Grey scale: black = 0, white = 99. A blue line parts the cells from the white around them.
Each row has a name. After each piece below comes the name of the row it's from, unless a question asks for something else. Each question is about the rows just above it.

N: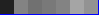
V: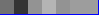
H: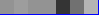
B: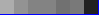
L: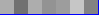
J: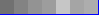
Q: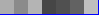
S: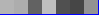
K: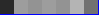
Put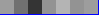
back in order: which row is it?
V
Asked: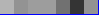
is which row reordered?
V
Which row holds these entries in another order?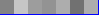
L
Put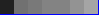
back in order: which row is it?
N
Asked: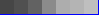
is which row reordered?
Q

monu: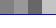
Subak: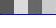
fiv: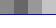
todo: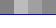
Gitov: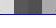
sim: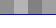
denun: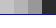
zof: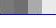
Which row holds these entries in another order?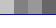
monu
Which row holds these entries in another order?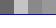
fiv

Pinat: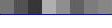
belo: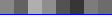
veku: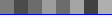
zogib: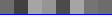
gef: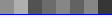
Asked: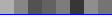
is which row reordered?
Pinat
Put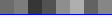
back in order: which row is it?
belo
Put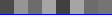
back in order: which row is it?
zogib
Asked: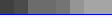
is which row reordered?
zogib
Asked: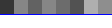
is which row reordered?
gef
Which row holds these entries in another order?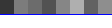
belo
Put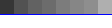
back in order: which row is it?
belo

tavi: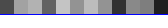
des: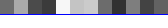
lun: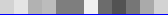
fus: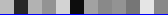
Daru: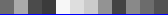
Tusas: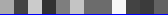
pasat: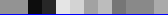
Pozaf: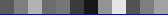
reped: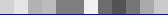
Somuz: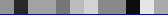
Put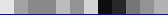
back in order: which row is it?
fus
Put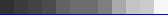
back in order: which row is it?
des
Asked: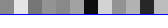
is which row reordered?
fus
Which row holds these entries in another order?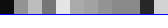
pasat

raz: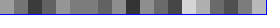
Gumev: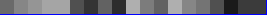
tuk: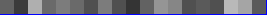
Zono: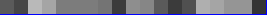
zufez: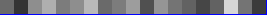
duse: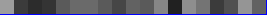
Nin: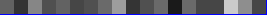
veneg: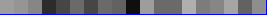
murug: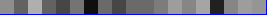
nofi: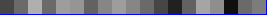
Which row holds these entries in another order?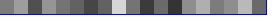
zufez
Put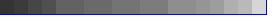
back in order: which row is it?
zufez
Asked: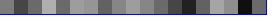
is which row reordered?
nofi
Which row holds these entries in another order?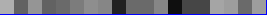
nofi
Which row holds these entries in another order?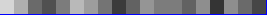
raz

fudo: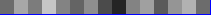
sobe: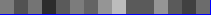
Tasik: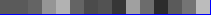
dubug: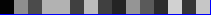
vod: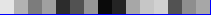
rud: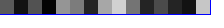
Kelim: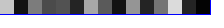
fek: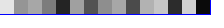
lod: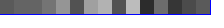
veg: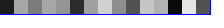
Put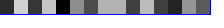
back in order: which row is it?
dubug
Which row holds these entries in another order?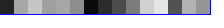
fek
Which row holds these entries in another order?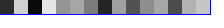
fek
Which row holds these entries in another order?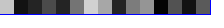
rud
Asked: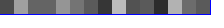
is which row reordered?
Tasik
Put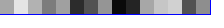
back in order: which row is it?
vod

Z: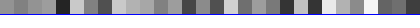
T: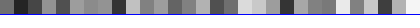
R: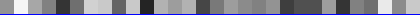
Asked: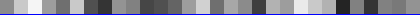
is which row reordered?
R
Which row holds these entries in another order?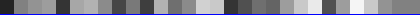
R
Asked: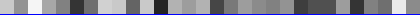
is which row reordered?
R
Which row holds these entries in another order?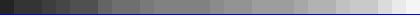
T
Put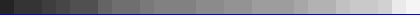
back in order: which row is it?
Z

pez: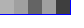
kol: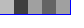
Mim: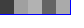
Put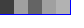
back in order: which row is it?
pez
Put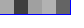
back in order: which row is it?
Mim
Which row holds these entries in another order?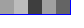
kol
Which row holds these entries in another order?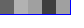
pez
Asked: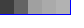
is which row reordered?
Mim
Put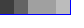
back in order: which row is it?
kol

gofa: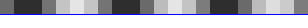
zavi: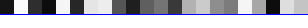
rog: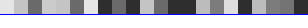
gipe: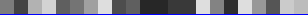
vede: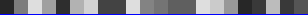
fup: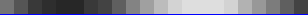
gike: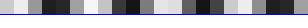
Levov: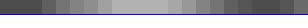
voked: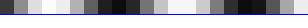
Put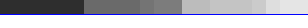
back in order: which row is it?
rog
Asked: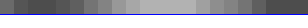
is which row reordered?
Levov
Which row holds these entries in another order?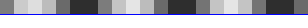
gofa
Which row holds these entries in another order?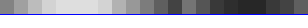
fup
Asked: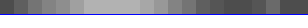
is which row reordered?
Levov
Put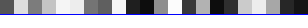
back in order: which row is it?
voked
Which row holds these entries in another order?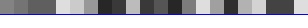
vede

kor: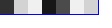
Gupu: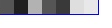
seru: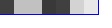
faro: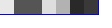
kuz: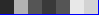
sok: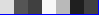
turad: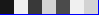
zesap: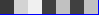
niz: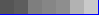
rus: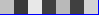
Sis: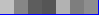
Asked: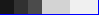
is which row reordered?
kor
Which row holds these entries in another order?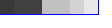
seru
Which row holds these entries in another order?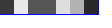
faro
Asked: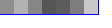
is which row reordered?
niz
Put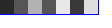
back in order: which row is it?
faro
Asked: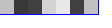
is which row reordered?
seru

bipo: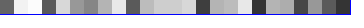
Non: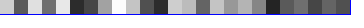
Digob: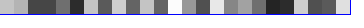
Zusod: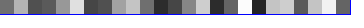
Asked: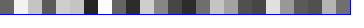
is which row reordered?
Zusod
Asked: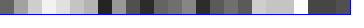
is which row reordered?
Zusod
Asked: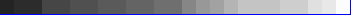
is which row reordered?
Digob
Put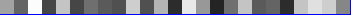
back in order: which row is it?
Digob

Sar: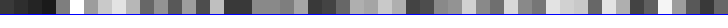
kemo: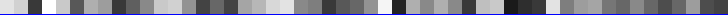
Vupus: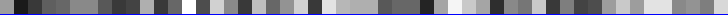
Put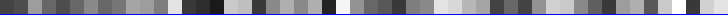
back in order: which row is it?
kemo
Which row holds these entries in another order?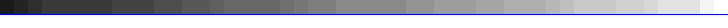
Sar
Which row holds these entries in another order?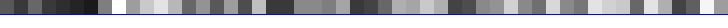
Sar
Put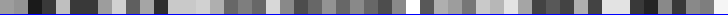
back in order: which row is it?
kemo
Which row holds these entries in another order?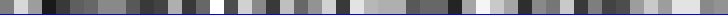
Vupus
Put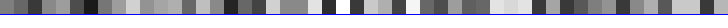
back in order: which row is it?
Vupus
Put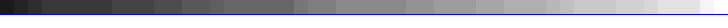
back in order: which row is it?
kemo

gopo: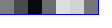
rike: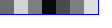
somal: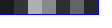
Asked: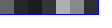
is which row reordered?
somal
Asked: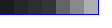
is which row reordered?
somal
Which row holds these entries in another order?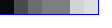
rike
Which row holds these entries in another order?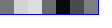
gopo
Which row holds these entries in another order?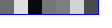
gopo
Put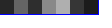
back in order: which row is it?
somal
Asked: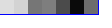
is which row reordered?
gopo

